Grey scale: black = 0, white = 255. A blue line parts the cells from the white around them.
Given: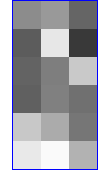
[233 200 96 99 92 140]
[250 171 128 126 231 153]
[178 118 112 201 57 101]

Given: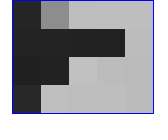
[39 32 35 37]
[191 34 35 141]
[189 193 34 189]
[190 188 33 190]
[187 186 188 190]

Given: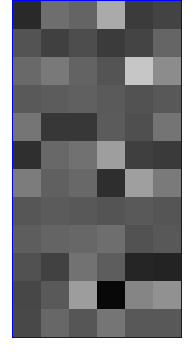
[72 71 81 93 86 124 47 117 89 105 83 41]
[103 89 65 100 91 96 104 55 92 121 64 110]
[86 157 114 103 88 104 113 55 96 99 77 100]
[117 8 93 110 84 46 158 91 90 84 59 170]
[88 133 37 82 89 159 63 79 82 198 68 59]
[88 145 35 88 85 122 58 116 88 140 101 67]

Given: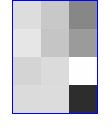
[219 212 230 221]
[220 219 197 200]
[45 254 155 135]

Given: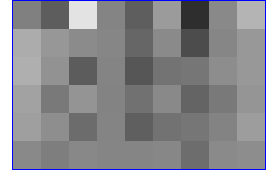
[137 159 162 175 172 128]
[126 142 121 146 151 93]
[136 108 148 92 139 227]
[133 132 131 132 134 132]
[133 95 113 86 102 94]
[135 114 137 115 138 155]
[109 118 100 118 76 46]
[138 131 121 141 134 137]
[141 157 149 152 152 180]

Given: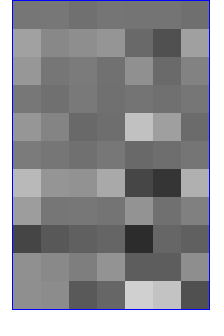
[143 144 69 157 185 123 150 119 151 161 118]
[140 137 88 118 149 118 132 112 118 136 119]
[89 126 96 119 146 112 105 121 123 142 112]
[102 147 101 116 169 119 110 112 113 149 117]
[208 93 44 147 70 105 193 116 144 105 116]
[195 93 102 112 53 110 159 112 106 80 116]
[80 142 96 128 176 117 107 118 130 160 111]

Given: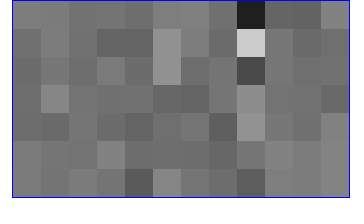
[122 123 109 110 108 112 125]
[116 117 106 134 119 124 123]
[123 115 117 115 110 113 114]
[116 130 108 112 122 101 116]
[90 109 100 113 108 100 110]
[133 110 111 103 145 145 126]
[117 109 117 100 110 125 128]
[109 103 95 117 116 107 112]
[93 117 146 141 74 203 31]
[126 130 119 115 118 119 101]
[124 124 112 114 111 106 99]
[131 131 129 105 113 111 130]
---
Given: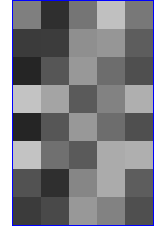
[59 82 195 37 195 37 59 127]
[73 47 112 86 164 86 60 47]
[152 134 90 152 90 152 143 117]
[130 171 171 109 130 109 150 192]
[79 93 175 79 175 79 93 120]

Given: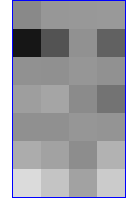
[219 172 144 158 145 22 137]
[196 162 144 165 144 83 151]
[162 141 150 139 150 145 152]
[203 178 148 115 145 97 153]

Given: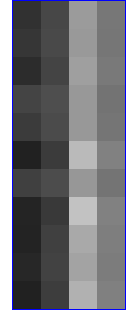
[33 39 35 36 64 33 59 68 44 54 49]
[61 66 64 57 76 59 75 78 68 73 71]
[177 163 169 194 151 186 152 152 159 153 155]
[128 124 126 129 116 129 117 115 121 118 119]

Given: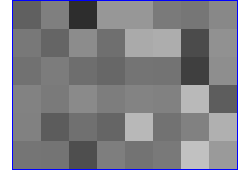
[117 129 130 113 120 96]
[116 92 122 124 101 127]
[78 112 138 110 140 45]
[126 101 125 103 111 151]
[115 184 131 116 170 151]
[121 114 129 115 173 122]
[193 129 185 63 75 118]
[154 176 93 142 145 136]

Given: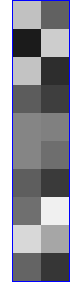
[100 216 111 94 133 133 92 195 27 193]
[54 166 240 58 110 128 62 45 205 97]

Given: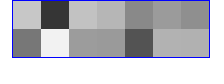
[119 199]
[242 53]
[156 194]
[154 182]
[83 137]
[178 155]
[177 143]

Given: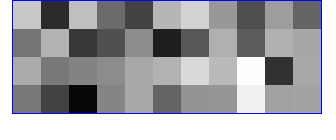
[120 171 117 200]
[66 120 179 43]
[7 131 56 191]
[133 140 79 107]
[168 168 141 66]
[100 179 30 182]
[148 217 88 211]
[150 186 176 152]
[241 254 92 79]
[161 49 177 157]
[163 168 167 100]
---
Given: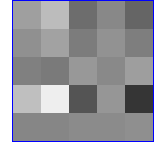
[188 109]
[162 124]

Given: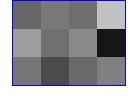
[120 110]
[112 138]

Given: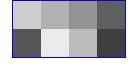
[177 147]
[235 187]

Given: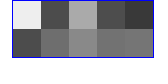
[76 170]
[110 137]

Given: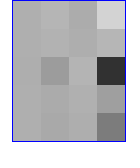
[181 172]
[178 174]

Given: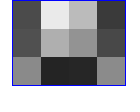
[234 187]
[175 147]

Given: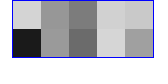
[151 124]
[154 107]

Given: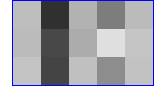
[48 178]
[72 172]
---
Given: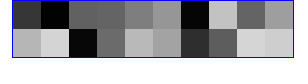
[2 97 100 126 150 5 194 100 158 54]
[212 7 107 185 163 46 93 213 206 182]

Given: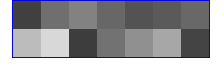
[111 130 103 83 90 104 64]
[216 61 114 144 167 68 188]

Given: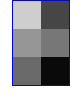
[70 206]
[119 150]
[10 106]

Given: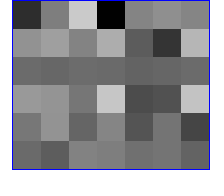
[126 202 1 132 143 133 45]
[159 131 173 92 52 182 146]
[103 108 106 99 102 107 107]
[148 118 198 76 81 195 153]
[147 101 133 84 116 69 119]
[93 130 126 112 116 99 106]

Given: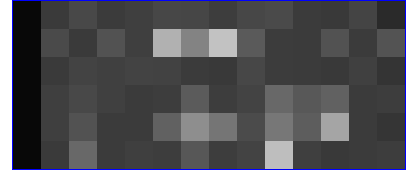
[58 72 59 63 71 70 61 71 74 59 57 68 42 8]
[74 58 82 63 177 131 194 90 60 59 82 59 83 8]
[58 67 64 67 66 59 57 71 60 59 57 64 52 8]
[63 72 64 59 61 91 61 67 104 88 97 59 61 8]
[63 82 59 59 97 142 117 75 119 93 165 59 53 8]
[58 104 59 63 61 87 61 67 190 63 57 59 61 8]

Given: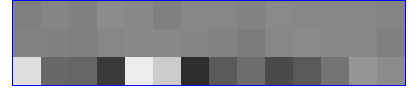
[133 129 140 136 128 135 134 131 137 135 134 134 132 127]
[129 127 134 136 136 133 131 123 135 138 136 135 128 130]
[103 101 58 236 204 45 89 109 74 89 116 150 140 223]

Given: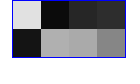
[11 38 45 225]
[176 170 134 20]
